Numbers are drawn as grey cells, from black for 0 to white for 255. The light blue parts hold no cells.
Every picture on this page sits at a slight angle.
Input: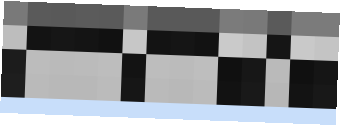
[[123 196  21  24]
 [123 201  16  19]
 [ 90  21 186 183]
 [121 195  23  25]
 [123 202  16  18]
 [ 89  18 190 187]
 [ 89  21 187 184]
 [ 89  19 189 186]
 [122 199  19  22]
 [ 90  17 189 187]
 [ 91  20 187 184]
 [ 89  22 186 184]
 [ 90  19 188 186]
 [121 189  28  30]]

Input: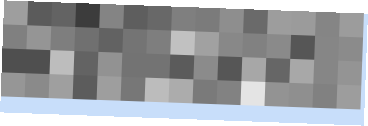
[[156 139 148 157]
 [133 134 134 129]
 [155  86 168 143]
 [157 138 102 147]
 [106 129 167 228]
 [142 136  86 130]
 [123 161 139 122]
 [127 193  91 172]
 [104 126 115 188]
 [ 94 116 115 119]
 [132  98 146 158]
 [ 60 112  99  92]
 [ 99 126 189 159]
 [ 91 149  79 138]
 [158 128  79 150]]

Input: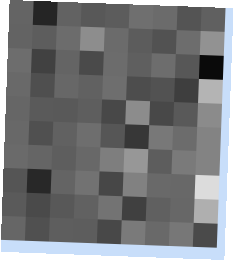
[[ 96 146  10 180 139 131 131 220 175  74]
 [ 84 109  87  62  89 108 122 104 103 119]
 [107  82 109  82  72 120  93 105  96 105]
 [111  92  95  77 140  55 151 129  64 122]
 [ 92 107 108 110  72  86 126  71 115  72]
 [ 88 141  74  97  94 110 104 114  97  93]
 [ 98 108 100 103  89  97  94 100  88  94]
 [ 37  93  65  79  90  80 101  40  74  80]
 [100  99 109 105 102 104 106  85  90 102]]

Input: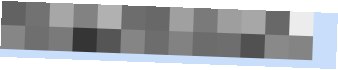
[[236 132]
 [104 137]
 [167  81]
 [158 110]
 [122 108]
 [160 130]
 [104 109]
 [109 133]
 [177  85]
 [130  53]
 [167 122]
 [114 111]
 [ 98 134]]

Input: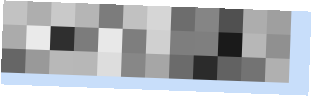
[[159 144 176]
 [173 183 115]
 [ 80  26  98]
 [133 127  43]
 [109 126 107]
 [214 208 166]
 [193 126 135]
 [124 232 221]
 [181 124 183]
 [201  47 184]
 [174 234 153]
 [194 171 102]]

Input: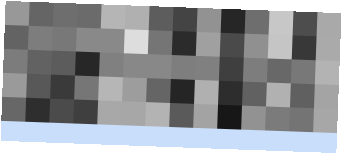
[[169 170 179 164 167]
 [ 77  56 120  96 116]
 [199 197 104 177 123]
 [110 144 125  97 146]
 [ 38  74  63  45  23]
 [146 160 128 176 163]
 [ 68  43 126  37  90]
 [ 93 117 136 101 179]
 [176 221 136 157 167]
 [181 137 128 182 168]
 [107 137  39 118  63]
 [110 120  92  58  75]
 [101 125  98  88  46]
 [152  99 124 154 103]]

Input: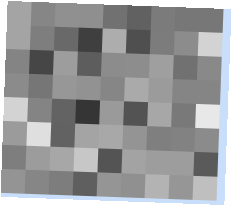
[[119 211 137 133 232 139  90 191]
 [119 140 113 133 121 130 157 150]
 [123 124 159 155 167 127 157 179]
 [ 97  79 141 170  83 148 163 144]
 [113 173 140 134 154 168  84 149]
 [143  63  93 146  53 164 199  95]
 [144 105 157 151  99  98 167 125]
 [134 126  70 118 132 223 156 134]
 [164 164 132 139 211 155 126 148]]

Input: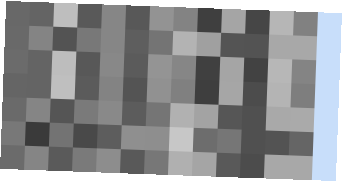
[[129 168 132 126 170 101 168]
 [182 168 183 180 169  83 168]
 [ 70  83  66  76  80  80  76]
 [165  84 165 166  86 118  89]
 [ 63 160  64  62 163 109 165]
 [131 179 134 128 177 199 176]
 [147 116 148 145 117 142 119]
 [ 88  94  91  84  92 143  89]
 [134 134 136 131 137  93 141]
 [ 89 120  88  91 122  73 122]
 [190  83 189 191  85 115  90]
 [100 132 100 100 133  58 133]
 [104 105 107 101 106 120 107]]

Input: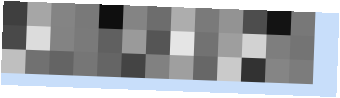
[[120 116 124]
 [ 19 126 133]
 [ 77 210  50]
 [147 158 202]
 [122 114 103]
 [173 229 159]
 [109  85 129]
 [132 154  68]
 [ 15  96 101]
 [121 122 118]
 [132 131 100]
 [166 220 113]
 [ 63  73 191]]
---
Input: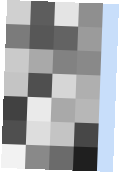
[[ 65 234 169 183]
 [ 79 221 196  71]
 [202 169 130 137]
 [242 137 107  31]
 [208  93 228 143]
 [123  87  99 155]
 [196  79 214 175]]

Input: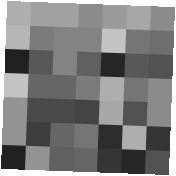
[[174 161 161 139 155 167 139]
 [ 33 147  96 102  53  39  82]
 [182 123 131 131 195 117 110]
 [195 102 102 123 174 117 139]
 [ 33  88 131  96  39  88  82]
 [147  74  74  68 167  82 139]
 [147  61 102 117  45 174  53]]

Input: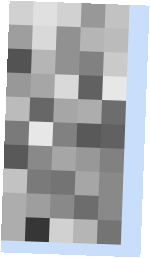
[[122 231 129  89  97]
 [209 224 209 152 194]
 [158 217 145 181 187]
 [ 83 181 145 129 202]
 [152 166 217  97 231]
 [173 158 137 109 137]
 [ 89 137 166 152 129]
 [194 122 116 166 137]
 [187 103 166 173 109]
 [173  54 209 181 116]]

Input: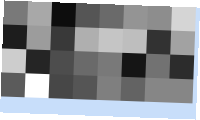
[[ 91 255  71  85 127  99 134 134]
 [121 168  13  85 106 148 141 213]
 [ 29 156  57 175 197 190  50 162]
 [205  37  77 106 121  21 114  44]]

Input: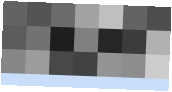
[[134 156  72  66 148 141 204]
 [ 92 114  30 128  38  60 177]
 [ 99  84 107 163 191  99  78]]

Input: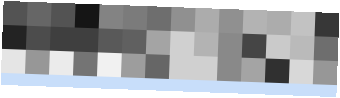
[[229 151 235 116 241 157 102 208 208 137 164  48 216 151]
 [ 83 102  83  21 131 123 110 144 172 144 179 172 194  55]
 [ 35  76  63  63  89  96 164 208 179 137  69 202 186 110]]

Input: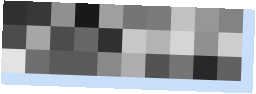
[[ 76 166  76 103  48 199 179 213 144 205]
 [227 111  90  90 137 173  83 117  40  97]
 [ 48  56 144  25 159 117 123 193 151 131]]
